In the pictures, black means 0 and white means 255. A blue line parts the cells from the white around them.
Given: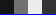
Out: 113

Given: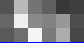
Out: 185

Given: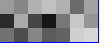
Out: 134

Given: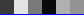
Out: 227

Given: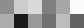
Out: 204

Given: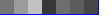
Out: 155

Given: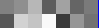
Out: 143

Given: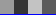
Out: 53
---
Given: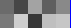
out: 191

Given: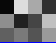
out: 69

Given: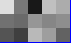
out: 134

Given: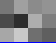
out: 174

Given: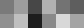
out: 216

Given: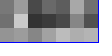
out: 134

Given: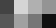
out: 118

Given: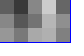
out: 182

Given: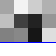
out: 34
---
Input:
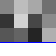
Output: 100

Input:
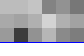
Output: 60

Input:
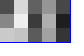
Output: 196

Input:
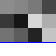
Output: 93

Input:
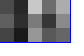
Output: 26

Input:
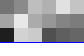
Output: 210
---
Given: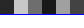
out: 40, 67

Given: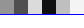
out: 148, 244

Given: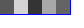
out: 88, 100

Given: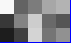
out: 248, 145

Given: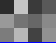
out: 44, 145

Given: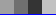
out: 160, 194
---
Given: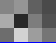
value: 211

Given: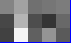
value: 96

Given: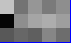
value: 95

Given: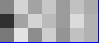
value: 148

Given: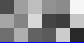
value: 91

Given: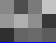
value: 100
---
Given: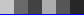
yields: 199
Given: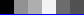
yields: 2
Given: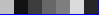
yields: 191
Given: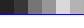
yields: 35
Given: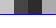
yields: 198
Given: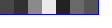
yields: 70
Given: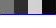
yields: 118
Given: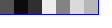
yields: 82
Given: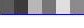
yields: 92
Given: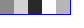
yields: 138
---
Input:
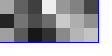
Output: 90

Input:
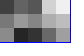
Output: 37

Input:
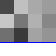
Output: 58

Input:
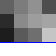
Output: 90

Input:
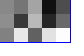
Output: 232

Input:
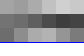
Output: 141

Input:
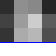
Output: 171

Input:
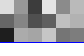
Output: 171

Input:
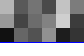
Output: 102
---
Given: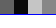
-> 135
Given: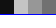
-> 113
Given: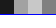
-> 128
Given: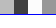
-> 152
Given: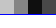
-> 72
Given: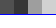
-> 209
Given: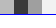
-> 242
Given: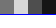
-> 21
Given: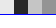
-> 148
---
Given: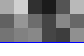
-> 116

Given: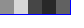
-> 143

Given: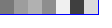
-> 121

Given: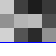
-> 210

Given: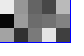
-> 163

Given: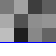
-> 190

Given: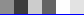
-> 142

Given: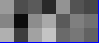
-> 176

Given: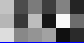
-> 221

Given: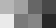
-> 234
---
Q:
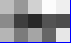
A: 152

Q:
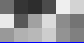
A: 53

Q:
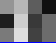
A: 183

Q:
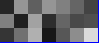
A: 149

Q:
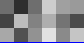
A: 46

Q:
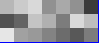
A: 203

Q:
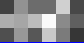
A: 146

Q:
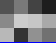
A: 121

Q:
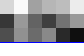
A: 250

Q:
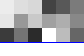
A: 222
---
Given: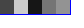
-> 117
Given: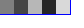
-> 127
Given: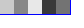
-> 135
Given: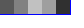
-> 129
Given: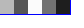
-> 114
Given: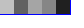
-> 134
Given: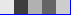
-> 177
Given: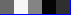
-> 105
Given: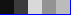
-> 147
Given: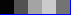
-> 115
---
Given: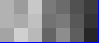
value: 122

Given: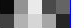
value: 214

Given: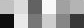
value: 205

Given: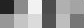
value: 83

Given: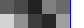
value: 60

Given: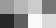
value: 95

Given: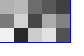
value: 70
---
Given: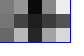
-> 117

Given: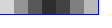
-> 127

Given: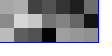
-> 116

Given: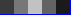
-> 99

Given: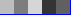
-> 125

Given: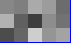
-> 135
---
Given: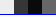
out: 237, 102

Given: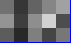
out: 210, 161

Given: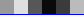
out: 223, 187

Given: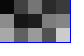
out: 204, 168

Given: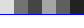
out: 222, 165

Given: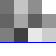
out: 254, 232
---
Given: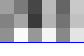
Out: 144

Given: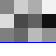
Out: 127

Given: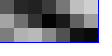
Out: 125

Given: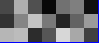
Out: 182

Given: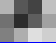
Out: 128

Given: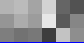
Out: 126

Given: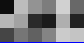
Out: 69

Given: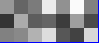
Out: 129

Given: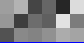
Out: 82

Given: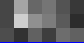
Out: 77
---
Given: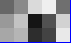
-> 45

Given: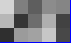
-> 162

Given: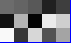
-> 215

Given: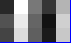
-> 95

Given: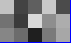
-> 31

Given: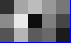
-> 91

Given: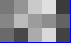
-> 171

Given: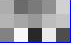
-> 40
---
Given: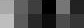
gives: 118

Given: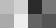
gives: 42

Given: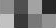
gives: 163

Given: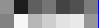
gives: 80

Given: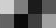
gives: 27

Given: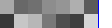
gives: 175

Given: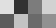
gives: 124

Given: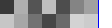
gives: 132
